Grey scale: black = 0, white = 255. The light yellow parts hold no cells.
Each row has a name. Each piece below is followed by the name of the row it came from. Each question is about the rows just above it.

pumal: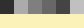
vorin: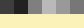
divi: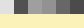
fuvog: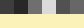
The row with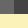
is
pumal
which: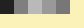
vorin
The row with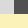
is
fuvog
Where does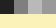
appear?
vorin

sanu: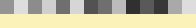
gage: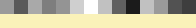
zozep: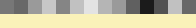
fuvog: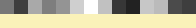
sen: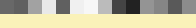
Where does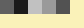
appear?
gage
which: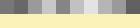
zozep
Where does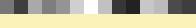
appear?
fuvog
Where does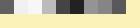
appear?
sen
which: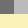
sanu
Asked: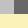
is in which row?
zozep

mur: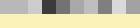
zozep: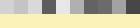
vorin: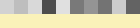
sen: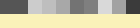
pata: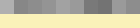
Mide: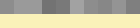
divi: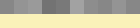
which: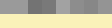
Mide
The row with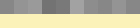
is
divi
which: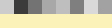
mur

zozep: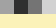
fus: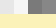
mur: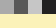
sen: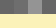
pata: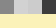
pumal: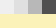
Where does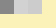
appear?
pata
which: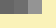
sen
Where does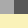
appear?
mur
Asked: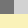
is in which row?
zozep

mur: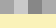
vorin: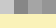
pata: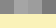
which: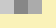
mur
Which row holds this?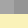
vorin
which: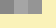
vorin

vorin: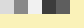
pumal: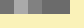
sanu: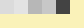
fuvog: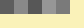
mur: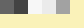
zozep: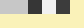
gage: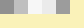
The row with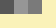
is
fuvog
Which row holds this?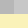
sanu
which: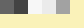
mur

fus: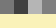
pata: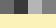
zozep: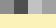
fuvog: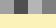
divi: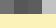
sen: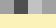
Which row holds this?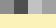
zozep
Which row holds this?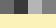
pata
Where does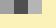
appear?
fuvog
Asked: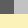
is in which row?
divi

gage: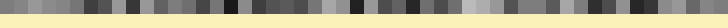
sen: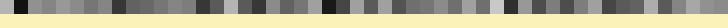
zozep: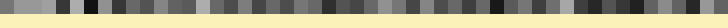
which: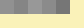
sen
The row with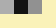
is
zozep

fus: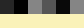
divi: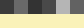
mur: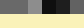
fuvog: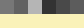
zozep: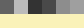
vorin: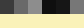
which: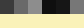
vorin
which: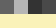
fuvog
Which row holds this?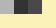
fuvog

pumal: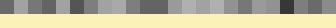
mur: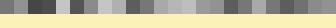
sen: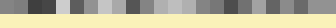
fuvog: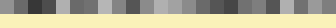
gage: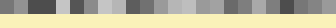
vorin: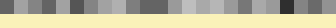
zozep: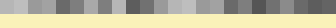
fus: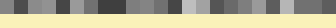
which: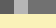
fus
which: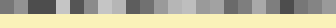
gage
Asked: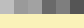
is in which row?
zozep
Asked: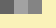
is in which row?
vorin
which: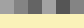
vorin
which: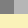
zozep
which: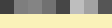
fus

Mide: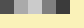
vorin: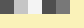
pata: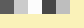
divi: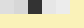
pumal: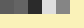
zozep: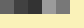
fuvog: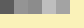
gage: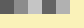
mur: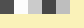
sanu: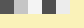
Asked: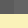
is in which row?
pumal
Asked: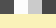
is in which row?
mur
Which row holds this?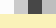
mur
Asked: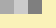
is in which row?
Mide
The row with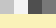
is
vorin
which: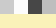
pata
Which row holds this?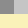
gage

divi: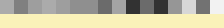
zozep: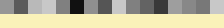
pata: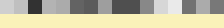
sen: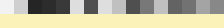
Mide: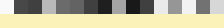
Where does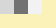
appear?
divi
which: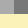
pata
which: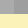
divi
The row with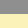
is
divi

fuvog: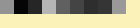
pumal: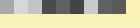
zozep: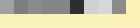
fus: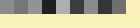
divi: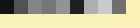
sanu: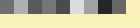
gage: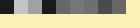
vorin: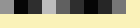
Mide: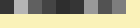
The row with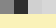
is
zozep
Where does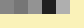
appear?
divi
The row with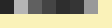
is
fuvog

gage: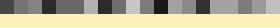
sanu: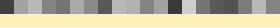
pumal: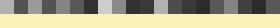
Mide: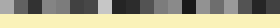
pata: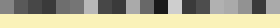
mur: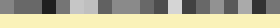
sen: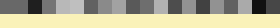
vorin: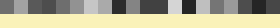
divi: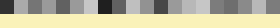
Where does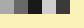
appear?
pata
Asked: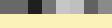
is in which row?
mur

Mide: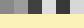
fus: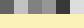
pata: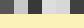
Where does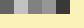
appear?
fus
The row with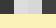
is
pata
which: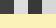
Mide
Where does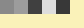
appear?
Mide

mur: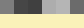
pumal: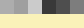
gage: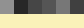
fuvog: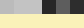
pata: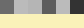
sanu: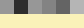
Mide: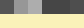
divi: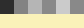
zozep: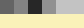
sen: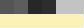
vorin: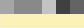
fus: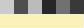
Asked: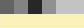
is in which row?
zozep
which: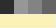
sanu
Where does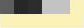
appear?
sen
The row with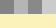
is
divi
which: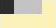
sen
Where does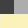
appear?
mur

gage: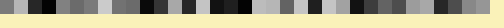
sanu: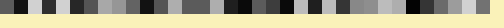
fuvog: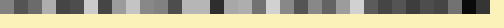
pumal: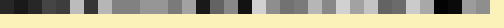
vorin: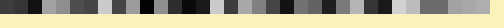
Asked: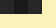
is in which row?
pumal
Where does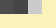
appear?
vorin

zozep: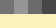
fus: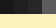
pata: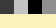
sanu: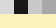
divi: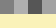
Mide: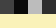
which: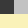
pata
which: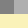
divi

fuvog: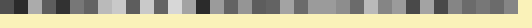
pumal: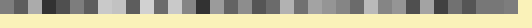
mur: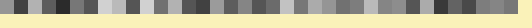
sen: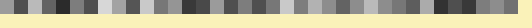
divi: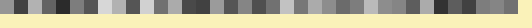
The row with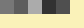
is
sen
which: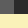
mur
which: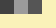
divi
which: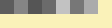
mur
